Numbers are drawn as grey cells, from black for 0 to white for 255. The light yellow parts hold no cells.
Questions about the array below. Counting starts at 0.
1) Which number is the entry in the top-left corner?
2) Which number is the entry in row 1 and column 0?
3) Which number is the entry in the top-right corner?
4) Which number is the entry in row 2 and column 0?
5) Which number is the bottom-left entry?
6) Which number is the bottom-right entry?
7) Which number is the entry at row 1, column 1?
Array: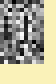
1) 56
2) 196
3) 167
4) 126
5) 56
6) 152
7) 126

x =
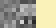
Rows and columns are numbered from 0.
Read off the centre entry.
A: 154
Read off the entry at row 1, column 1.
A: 108
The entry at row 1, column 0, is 123
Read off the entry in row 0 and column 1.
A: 138
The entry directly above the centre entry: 95
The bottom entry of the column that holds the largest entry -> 79
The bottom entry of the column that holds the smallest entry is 79
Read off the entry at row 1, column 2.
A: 123
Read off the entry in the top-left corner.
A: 123
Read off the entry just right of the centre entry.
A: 154
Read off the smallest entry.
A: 40
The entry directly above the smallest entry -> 67
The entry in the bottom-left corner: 108
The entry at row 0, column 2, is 123
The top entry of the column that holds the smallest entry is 79

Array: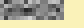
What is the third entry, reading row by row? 97
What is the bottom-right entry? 125
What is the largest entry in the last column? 154
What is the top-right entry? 97
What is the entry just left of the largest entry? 182
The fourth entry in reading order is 154
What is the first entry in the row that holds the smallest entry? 154
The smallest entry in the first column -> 109
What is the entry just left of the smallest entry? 81
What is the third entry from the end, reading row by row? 81
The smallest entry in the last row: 66
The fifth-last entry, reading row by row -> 154
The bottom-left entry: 170
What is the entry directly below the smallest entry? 81
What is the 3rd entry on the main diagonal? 66
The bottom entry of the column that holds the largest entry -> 208
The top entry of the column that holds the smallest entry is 81
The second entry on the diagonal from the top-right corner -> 125
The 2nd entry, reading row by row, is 51
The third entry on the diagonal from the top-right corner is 125
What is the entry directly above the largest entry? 97

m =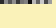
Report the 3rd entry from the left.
85
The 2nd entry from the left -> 141
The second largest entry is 184
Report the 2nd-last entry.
72

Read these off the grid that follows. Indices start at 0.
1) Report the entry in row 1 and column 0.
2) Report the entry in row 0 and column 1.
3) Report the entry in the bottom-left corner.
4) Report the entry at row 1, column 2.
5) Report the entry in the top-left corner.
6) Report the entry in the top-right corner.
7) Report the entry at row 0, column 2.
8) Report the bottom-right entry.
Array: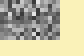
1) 168
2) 156
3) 140
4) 72
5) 125
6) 168
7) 72
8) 168
